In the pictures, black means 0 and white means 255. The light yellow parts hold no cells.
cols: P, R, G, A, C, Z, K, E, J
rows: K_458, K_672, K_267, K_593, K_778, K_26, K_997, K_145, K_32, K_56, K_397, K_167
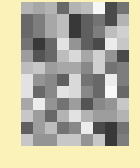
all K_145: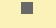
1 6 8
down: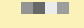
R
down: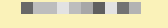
A
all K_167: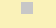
0 3 4 6
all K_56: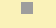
1 6 7
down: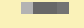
P

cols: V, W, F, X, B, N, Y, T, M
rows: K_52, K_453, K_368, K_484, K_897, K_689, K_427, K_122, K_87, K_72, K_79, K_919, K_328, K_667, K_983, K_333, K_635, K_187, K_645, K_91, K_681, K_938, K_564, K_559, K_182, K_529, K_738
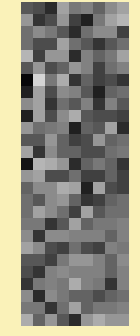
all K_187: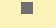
0 3 7 8
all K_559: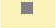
2 5 8
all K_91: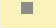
0 2 3
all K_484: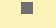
0 4 8
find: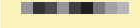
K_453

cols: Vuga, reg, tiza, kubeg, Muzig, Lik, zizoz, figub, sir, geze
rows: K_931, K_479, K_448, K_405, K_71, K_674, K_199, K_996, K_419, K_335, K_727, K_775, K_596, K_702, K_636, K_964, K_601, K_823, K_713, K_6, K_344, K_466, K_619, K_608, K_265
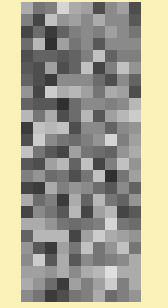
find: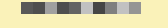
K_674
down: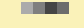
Vuga
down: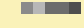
Muzig
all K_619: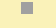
0 1
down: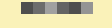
Muzig
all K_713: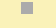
0 1
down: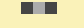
Vuga

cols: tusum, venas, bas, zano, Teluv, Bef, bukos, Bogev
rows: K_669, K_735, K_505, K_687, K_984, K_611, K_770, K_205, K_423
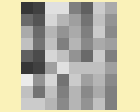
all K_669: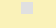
2 3
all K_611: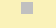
4 5 6
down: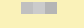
Teluv

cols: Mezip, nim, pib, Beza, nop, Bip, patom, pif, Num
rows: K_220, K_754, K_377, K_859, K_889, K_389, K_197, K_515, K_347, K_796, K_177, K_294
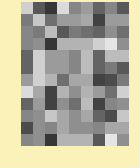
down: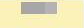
Beza
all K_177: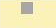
3 7 8
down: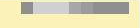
nim

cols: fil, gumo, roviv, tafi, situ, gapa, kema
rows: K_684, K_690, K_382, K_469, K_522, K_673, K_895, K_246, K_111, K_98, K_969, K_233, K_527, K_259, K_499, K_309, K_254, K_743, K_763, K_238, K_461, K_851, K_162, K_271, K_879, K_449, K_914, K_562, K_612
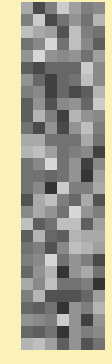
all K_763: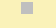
0 3 4
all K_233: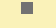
2 3 4 6
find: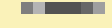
K_879
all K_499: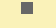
2
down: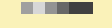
roviv
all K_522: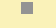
0 2 4
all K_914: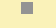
0 4 6

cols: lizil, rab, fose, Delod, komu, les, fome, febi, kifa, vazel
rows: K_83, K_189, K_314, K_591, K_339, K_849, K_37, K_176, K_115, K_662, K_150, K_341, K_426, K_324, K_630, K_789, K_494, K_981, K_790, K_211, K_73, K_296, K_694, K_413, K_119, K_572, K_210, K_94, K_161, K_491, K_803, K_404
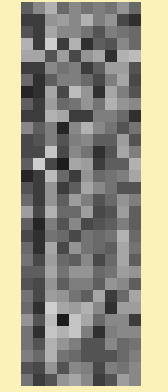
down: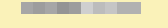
fose
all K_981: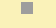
0 5 8
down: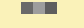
lizil
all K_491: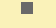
1 4 8
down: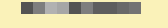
vazel
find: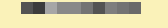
K_314

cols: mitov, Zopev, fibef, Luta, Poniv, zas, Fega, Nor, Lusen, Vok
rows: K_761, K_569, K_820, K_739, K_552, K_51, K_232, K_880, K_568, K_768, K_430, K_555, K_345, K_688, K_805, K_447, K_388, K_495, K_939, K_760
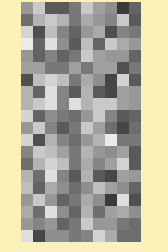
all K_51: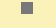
2 3 5 9
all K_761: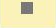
4
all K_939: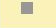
0 2 6 7
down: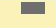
Vok
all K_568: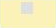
2 4
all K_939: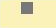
4 8
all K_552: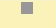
0 7 8

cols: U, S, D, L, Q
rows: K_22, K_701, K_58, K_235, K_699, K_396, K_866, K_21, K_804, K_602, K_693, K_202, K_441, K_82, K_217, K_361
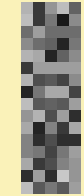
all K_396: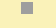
1 2 3 4
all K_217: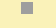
1
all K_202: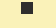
1 3 4
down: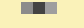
Q
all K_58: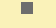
0 2 3 4
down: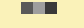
L
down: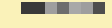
S

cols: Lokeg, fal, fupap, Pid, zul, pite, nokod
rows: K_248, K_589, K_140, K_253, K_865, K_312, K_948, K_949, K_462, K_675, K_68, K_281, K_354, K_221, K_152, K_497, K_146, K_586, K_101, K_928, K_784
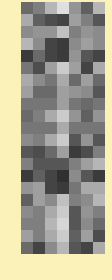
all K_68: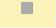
3
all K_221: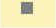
0 4
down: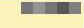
nokod
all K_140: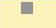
1 2 5

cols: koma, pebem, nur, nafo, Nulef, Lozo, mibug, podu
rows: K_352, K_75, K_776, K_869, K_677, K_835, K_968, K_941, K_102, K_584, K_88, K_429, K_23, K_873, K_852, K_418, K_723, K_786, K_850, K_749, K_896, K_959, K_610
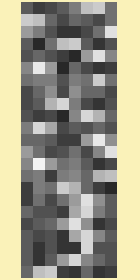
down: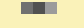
nur
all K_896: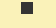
1 3 4
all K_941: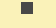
0 3 7
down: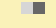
pebem
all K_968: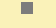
1 2 4

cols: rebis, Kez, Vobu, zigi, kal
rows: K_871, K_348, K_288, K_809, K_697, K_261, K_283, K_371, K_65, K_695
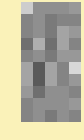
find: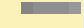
K_65
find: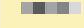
K_261

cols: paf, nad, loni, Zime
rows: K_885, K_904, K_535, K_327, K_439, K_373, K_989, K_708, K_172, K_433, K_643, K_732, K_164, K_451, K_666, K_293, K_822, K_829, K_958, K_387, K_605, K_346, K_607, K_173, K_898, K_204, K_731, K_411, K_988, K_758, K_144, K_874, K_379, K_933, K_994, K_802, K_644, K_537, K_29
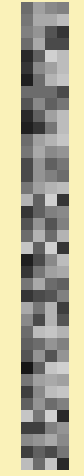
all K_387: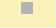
1 3
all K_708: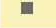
0 1 2

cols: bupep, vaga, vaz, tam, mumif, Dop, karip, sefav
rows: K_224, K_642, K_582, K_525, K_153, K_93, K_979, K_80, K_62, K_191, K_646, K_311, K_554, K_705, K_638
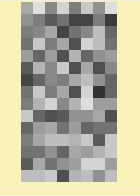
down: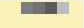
bupep
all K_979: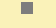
3

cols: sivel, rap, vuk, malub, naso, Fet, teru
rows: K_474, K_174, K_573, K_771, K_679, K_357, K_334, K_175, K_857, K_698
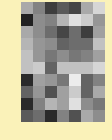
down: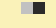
sivel
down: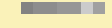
rap
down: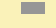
rap

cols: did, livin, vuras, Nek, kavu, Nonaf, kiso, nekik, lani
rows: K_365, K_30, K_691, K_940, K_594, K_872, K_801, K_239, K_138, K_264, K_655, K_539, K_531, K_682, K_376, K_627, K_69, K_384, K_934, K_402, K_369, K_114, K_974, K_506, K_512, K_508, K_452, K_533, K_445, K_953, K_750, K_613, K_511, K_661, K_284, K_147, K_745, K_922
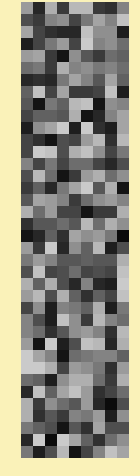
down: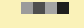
did
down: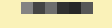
Nek
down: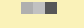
kavu
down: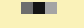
livin
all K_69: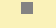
3 8
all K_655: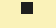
0 4 7
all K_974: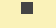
2 5 7

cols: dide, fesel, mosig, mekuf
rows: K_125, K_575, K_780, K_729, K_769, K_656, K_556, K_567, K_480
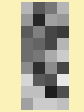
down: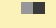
mekuf
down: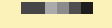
mosig
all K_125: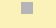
0 3
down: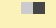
mekuf
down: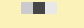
mekuf
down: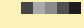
mosig

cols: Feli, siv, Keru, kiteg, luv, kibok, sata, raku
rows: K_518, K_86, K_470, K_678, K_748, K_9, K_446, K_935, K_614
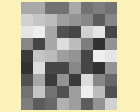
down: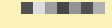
kiteg
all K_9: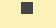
2 3 5
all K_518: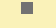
2 3 5 7
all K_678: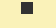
6
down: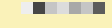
siv

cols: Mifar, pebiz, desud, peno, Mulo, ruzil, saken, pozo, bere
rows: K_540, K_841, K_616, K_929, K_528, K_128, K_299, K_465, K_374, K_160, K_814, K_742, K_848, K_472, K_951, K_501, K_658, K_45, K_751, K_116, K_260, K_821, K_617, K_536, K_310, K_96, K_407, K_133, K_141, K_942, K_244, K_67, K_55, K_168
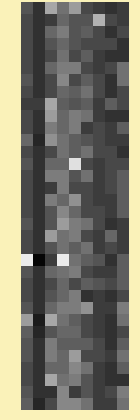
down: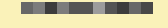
desud
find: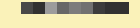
K_160
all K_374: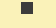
0 1 6
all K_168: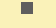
0
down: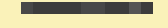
saken
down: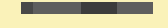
bere
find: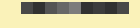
K_310

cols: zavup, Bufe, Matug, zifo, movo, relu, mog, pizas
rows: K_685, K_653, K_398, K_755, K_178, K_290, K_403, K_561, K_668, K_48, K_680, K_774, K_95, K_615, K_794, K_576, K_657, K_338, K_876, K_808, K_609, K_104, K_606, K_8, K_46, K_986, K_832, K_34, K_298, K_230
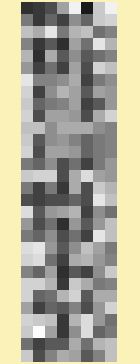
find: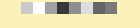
K_34
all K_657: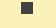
1
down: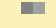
zifo
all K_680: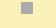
3 4 5

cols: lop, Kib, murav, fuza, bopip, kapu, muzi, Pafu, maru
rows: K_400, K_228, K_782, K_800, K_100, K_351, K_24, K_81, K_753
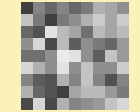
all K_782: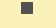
1
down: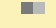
fuza
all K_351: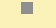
2 4 6 7
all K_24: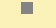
0 4 6 8

